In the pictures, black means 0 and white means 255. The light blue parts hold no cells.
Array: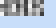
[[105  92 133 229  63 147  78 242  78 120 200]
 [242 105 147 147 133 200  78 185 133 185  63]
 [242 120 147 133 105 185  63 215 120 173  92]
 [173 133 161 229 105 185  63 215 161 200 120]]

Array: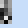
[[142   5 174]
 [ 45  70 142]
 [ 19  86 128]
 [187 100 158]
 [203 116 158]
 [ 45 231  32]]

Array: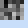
[[127   6  84  52  68  36]
 [127  22 173 127  68 173]
 [143  68  52 189 127 158]
 [100 100 114 114  84 143]
 [114 158  68 158  36 173]]

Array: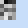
[[205  11  42  56]
 [149  96 124 108]
 [ 96 192 205 149]
 [ 81 221 192 164]
 [178 233 108 164]]

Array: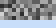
[[ 47  78  47 153 109 182 109 138 153 167  63  94 153 124]
 [209 109 153 167 153  47 195 109 109  78 124 124  78 138]
 [182 138 109  47 153 124  94 182  94  63 195 167 109 209]
 [138 153  94  63 153 124 124 138  94  94 167 167  94 182]
 [109 195 153  63 182  94 182  78 167  78 167 138 138 124]]

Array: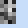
[[135  23 193  38]
 [122  63 106  90]
 [ 51  75 178 149]
 [164 122 223  38]
 [106 149 193 178]
 [135 164  23  90]]

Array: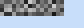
[[172  48  48 157  75  89  48 117  89  75  75 117 117  23 103 131]
 [131  89  89 143 103 143  35 202 157  62 117  89 157  35 103  75]
 [ 75 143 157  62 131  89 187  35  75 157 103 131  75 202 117 131]
 [ 48 172 187  89 143 172 117 187 172 103 157  75 143 143 117  62]]
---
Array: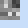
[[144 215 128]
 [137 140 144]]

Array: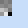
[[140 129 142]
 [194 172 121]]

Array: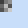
[[105 187  86]
 [ 82 143 201]]

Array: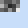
[[181 114  40]
 [100  79 146]]

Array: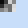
[[ 45 125 111]
 [131 161 112]]

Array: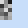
[[ 55 152 193]
 [129 216  77]]

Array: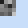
[[139  97  42]
 [128 123 109]]

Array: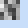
[[237 137  92]
 [193 161  74]]
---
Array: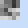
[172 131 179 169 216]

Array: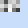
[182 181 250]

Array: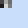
[ 71 215]

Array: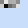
[132   8]

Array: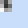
[149  52 176]

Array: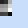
[ 34 152 250]
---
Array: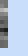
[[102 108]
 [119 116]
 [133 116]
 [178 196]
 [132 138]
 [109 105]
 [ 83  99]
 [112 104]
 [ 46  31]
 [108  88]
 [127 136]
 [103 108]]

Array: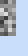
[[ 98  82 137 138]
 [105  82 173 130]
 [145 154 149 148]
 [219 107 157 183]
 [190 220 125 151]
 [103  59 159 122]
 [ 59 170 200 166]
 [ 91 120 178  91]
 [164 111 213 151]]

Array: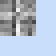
[[176 162 151  75 231 180 156  83 177]
 [109 118 142  89 198 122 134 135 128]
 [144 154 152  98 181 178 140 110 156]
 [140 147 144  81 236 151 141 167 138]
 [187 188 213 161 126 178 207 177 187]
 [170 189 186  95 168 181 157 103 139]
 [ 97 118 131  84 193 108  98 111  72]
 [143 150 149  60 236 158 145 128 148]
 [135 127 132 106 245 132 142 101 155]]

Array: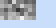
[[200 137 191 172 190 241 186 174 155]
 [162 132  92 211 124 131  97 116  99]
 [180 160 177 107 130 207 157 157 123]
 [137  93 145 115  54  99 126 175 130]
 [152 137 177 183 149 103 175 120 121]]

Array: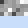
[[115 217 165  75 164 162 242]
 [ 62 151 164 151 181 249 233]
 [148 172 164 152 164 143 147]
 [164 163 254 159 107 154 164]]

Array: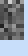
[[ 87 115  56 122 119  99]
 [146  80 207 133  58 157]
 [ 84 103  68 103 142  83]
 [ 82  53 129 139  90  72]
 [ 76  90  46 113  95  96]
 [ 71  89  65  96 106  97]
 [ 80 117  69  98 114 109]
 [ 33 134 110 152  68  72]
 [138  48  94 135 119 120]
 [ 90  89  77  86 110  70]]
